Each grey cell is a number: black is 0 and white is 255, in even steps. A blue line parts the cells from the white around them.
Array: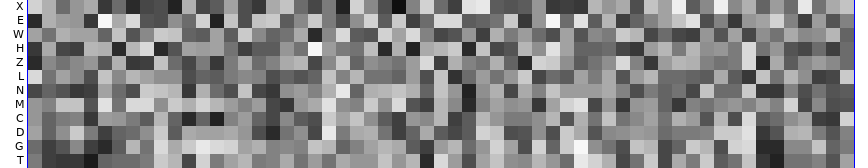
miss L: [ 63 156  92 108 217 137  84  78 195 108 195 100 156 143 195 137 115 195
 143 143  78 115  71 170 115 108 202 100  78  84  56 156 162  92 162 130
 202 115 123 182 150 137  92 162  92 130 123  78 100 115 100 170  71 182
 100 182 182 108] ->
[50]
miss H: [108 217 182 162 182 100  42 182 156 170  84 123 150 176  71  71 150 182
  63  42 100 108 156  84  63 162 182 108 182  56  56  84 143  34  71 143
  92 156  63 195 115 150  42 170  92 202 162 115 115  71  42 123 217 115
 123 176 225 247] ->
[189]

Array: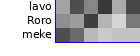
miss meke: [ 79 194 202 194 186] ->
[107]
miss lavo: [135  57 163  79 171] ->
[71]
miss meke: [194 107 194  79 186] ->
[202]
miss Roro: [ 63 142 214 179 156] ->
[121]
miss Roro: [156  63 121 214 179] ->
[142]
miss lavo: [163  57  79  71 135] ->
[171]
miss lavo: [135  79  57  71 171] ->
[163]

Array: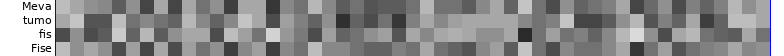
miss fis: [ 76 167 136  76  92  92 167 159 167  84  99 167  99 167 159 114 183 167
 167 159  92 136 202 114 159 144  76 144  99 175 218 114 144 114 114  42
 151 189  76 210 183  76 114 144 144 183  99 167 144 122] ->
[128]
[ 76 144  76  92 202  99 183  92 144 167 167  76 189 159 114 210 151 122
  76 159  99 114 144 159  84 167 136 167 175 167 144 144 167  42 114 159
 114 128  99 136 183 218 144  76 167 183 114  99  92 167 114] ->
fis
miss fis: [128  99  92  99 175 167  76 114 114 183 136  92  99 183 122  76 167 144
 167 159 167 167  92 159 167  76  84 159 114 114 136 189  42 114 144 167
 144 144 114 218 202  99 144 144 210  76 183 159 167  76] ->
[151]
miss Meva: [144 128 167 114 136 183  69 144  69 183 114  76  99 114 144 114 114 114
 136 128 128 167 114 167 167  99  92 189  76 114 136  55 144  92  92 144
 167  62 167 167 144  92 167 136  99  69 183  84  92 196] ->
[106]
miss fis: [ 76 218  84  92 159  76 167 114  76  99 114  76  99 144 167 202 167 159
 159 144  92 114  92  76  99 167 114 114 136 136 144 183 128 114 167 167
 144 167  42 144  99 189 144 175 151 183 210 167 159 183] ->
[122]
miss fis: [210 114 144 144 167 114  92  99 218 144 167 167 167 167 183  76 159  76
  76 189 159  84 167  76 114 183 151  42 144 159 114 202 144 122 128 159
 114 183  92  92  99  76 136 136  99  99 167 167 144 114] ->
[175]

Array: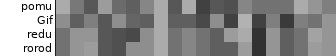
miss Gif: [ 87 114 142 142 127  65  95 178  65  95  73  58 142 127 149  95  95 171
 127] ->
[101]
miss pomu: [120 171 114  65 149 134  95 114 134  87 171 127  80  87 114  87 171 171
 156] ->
[107]
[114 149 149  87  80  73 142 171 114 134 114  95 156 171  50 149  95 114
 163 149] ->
redu
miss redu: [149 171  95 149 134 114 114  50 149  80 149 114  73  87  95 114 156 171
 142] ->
[163]

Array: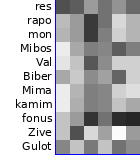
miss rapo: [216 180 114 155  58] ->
[187]
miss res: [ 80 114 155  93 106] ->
[147]
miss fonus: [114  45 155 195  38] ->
[52]
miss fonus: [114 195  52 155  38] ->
[45]
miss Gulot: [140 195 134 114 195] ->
[121]
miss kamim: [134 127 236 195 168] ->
[174]
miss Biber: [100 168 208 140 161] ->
[201]

